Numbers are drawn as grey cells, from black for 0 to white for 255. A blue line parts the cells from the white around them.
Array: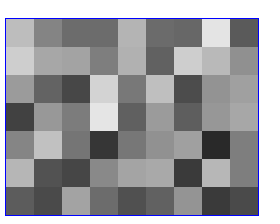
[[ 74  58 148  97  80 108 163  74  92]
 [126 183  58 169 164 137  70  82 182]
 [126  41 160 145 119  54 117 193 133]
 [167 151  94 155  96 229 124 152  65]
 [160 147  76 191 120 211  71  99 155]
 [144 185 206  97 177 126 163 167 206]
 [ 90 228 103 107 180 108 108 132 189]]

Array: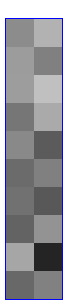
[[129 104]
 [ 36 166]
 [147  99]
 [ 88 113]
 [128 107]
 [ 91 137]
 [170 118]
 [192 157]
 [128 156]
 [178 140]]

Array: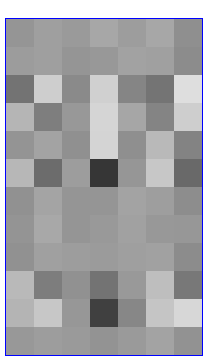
[[146 163 154 147 154 157 152]
 [215 197 135  64 151 199 180]
 [120 190 153 115 145 125 185]
 [140 161 159 155 157 160 145]
 [151 152 161 153 149 168 148]
 [141 158 163 149 149 164 145]
 [105 199 150  54 157 108 183]
 [131 185 143 212 144 163 148]
 [206 132 166 213 152 126 181]
 [222 116 133 208 138 206 115]
 [140 160 162 152 149 159 156]
 [143 167 157 167 154 159 149]]

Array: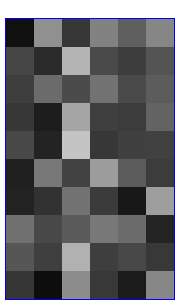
[[135  27  56 141  13  54]
 [ 56  71  62 177  63  86]
 [ 36 108 120  90  72 112]
 [158  24  59 114  50  34]
 [ 60  92 156  66 120  31]
 [ 65  64  55 196  35  72]
 [ 99  60  63 165  29  55]
 [ 92  74 114  75 107  62]
 [ 84  61  74 180  43  70]
 [134  95 130  55 144  16]]

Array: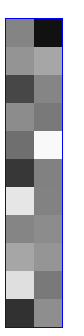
[[142  49]
 [121 223]
 [149 166]
 [140 133]
 [130 230]
 [129  55]
 [249 111]
 [121 140]
 [133  71]
 [166 148]
 [ 17 132]]

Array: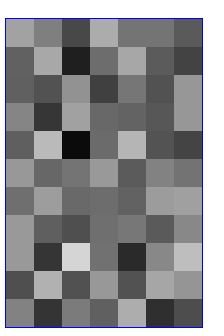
[[ 77  47 173  96 123  52 130]
 [149 166  82 152  81 177  79]
 [190 136  42 113 213  53 153]
 [136  90 119 111  79  95 153]
 [160 156  98 109 105 157 111]
 [115 130  91 153 116 103 152]
 [ 68  83 181 107  11 186  95]
 [151  87  99 104 161  54 133]
 [151  82 118  64 146  82  96]
 [ 67  91 167 109  31 168  97]
 [ 90 116 116 172  72 127 162]]

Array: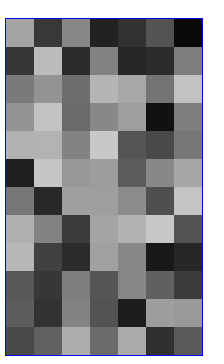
[[ 89  48 170 107 174  97  74]
 [153 157  29  83 131  50  93]
 [ 59  96 134  86 126  55  87]
 [ 39  24 135 161  43  65 183]
 [ 83 200 178 164  60 130 175]
 [196  79 139 158 159  40 119]
 [166 136  92 157 152 197  31]
 [119  73  85 200 131 179 178]
 [126  17 158 136 106 195 147]
 [194 116 168 181 110 147 122]
 [125  43  37 130  43 188  54]
 [ 10  83  50  34 135  56 164]]

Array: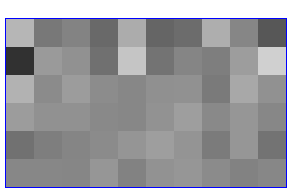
[[135 130 139 150 146 130 150 134 135 135]
 [115 150 123 148 158 149 139 133 126 113]
 [135 150 137 158 146 135 137 145 145 156]
 [145 168 122 145 144 135 140 156 139 178]
 [208 157 126 133 115 197 112 145 154  49]
 [ 87 134 174 108 101 172 105 131 120 182]]
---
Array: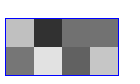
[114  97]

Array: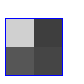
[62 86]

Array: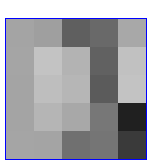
[168  97 182 181 165]

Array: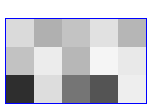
[182 245 117]

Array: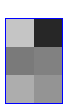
[ 39 122]

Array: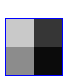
[ 54 140]

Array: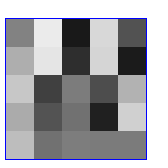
[ 82 213 124  83 189]

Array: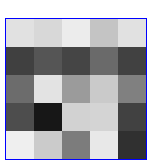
[225 106 155  23 239]

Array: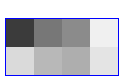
[240 174]
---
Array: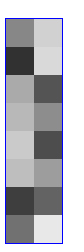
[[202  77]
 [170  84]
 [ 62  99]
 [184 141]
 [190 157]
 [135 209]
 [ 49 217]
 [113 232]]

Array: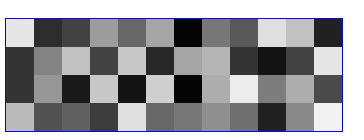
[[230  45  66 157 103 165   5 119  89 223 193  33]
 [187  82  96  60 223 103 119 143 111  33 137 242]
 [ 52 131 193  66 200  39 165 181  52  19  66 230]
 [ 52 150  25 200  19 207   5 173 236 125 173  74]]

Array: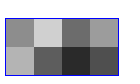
[[180  93  42  79]
 [141 208 108 156]]

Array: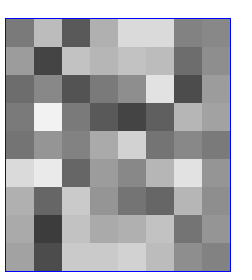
[[170  60 194 170 176 194 116 149]
 [156  68 194 182 194 188 109 142]
 [162  76 202 202 210 188 142 130]
 [176 102 202 149 116 102 182 142]
 [109 136  83 122 142 226  76 156]
 [116 149 130 170 210 116 136 122]
 [122 188  89 176 218 218 130 136]
 [218 234 102 156 136 182 226 149]
 [122 242 122  89  68  95 182 162]]

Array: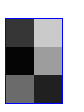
[[107  32]
 [  5 157]
 [ 54 202]]

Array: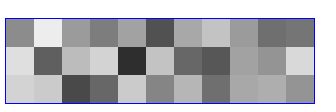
[[223  95 188 211  46 195 103  87 162 148 217]
 [211 203  73 103 203 133 182 111 168 174 148]
 [140 237 155 125 162  81 168 195 155 111 117]]

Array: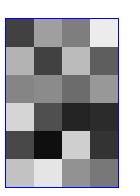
[[ 72  15 207  51]
 [179  65 187  94]
 [213  79  36  43]
 [133 139 108 152]
 [ 65 159 126 236]
 [194 229 146 120]]

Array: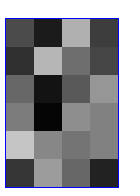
[[123   5 142 129]
 [103  19  89 150]
 [ 75  27 176  61]
 [197 135 116 129]
 [ 54 156 103  34]
 [ 48 182 110  69]]

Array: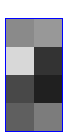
[[ 72  32]
 [216  51]
 [ 95 124]
 [138 152]]
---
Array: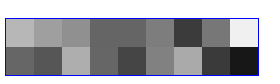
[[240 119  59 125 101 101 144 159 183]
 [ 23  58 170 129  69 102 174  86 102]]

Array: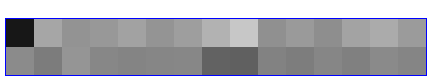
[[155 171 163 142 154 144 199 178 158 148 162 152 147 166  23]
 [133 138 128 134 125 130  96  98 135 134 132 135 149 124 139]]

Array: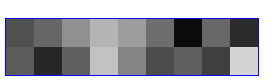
[[ 43 104  12 110 157 180 144 102  80]
 [212  63  94  76 132 194  96  39  92]]

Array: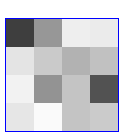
[[235 238 151  62]
 [193 178 202 228]
 [ 82 196 147 242]
 [203 196 250 230]]

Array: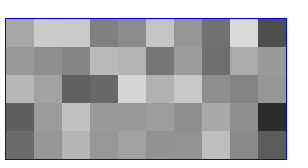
[[ 78 217 113 149 197 139 128 202 203 167]
 [153 171 110 155 118 179 185 133 143 151]
 [150 131 142 199 177 214 104  96 162 184]
 [ 44 142 168 143 157 153 154 193 155  95]
 [ 92 137 190 147 146 162 151 180 150 107]]

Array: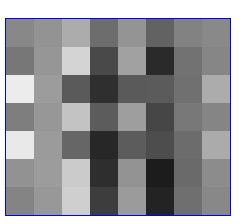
[[137 130  98 148 109 172 147 136]
 [134 114  42 161  73 212 150 119]
 [172 112  91  90  47  90 156 236]
 [133 120  70 158  92 195 151 126]
 [171 108  77  92  39 102 155 233]
 [140 106  28 147  46 203 156 146]
 [136 111  35 155  61 207 152 132]]

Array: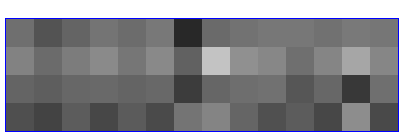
[[118 121 113 119 119 114 106  40 120 108 116 100  83 111]
 [134 166 133 111 135 144 195  97 137 118 138 124 107 130]
 [111  56 103  86 113 110 102  60 104 100 105 103  94 100]
 [ 73 141  71  92  80 101 132 116  74  91  71  92  67  79]]
